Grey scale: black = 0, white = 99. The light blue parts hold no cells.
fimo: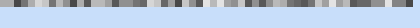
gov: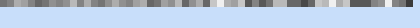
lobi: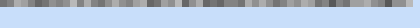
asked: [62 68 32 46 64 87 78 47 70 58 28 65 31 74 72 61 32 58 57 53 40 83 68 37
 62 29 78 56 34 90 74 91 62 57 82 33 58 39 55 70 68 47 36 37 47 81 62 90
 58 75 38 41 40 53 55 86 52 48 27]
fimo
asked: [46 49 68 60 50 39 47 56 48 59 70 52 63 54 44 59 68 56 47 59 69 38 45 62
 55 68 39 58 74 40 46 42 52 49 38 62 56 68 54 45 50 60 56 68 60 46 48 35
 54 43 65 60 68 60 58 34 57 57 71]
lobi
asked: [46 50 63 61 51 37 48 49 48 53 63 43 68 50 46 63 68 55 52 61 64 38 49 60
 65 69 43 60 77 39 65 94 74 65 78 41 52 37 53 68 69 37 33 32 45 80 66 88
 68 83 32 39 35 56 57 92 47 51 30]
gov

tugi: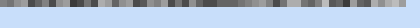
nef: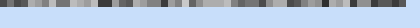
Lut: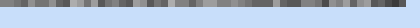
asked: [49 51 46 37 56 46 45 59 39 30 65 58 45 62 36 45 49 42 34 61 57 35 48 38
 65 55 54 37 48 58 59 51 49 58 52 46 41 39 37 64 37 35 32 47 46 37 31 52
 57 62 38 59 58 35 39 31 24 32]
Lut
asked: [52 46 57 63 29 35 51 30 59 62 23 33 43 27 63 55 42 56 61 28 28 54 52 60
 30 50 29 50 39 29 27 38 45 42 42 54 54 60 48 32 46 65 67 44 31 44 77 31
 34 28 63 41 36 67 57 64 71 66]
tugi

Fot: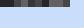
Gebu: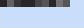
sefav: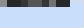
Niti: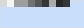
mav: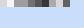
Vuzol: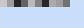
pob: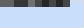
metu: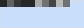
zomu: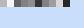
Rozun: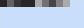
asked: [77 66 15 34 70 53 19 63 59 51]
Vuzol
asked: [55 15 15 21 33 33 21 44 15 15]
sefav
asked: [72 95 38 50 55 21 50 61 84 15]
zomu

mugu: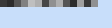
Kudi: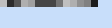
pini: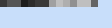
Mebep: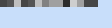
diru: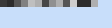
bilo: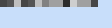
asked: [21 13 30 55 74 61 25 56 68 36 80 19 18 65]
diru
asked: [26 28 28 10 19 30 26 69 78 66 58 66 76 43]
pini
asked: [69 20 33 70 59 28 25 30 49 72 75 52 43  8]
Kudi

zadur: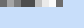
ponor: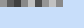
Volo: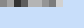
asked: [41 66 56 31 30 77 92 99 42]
zadur
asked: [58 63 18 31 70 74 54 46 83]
Volo
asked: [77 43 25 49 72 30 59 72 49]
ponor

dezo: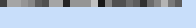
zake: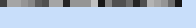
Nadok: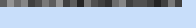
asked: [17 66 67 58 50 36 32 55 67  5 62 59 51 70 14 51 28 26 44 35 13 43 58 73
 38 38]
dezo
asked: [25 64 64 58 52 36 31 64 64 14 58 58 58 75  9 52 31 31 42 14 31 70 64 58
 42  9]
zake

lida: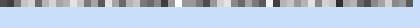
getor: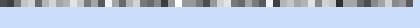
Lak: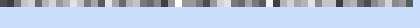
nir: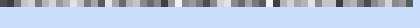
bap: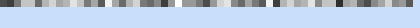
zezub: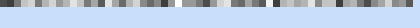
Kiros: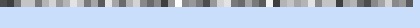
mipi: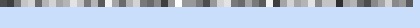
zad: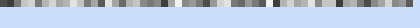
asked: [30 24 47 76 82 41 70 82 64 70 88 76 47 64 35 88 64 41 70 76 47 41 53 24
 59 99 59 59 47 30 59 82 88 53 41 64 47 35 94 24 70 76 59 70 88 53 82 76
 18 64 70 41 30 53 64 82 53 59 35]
lida
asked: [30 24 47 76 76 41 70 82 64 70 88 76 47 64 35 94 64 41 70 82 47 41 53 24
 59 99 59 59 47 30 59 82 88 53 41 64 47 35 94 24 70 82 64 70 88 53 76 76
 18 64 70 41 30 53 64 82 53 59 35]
bap

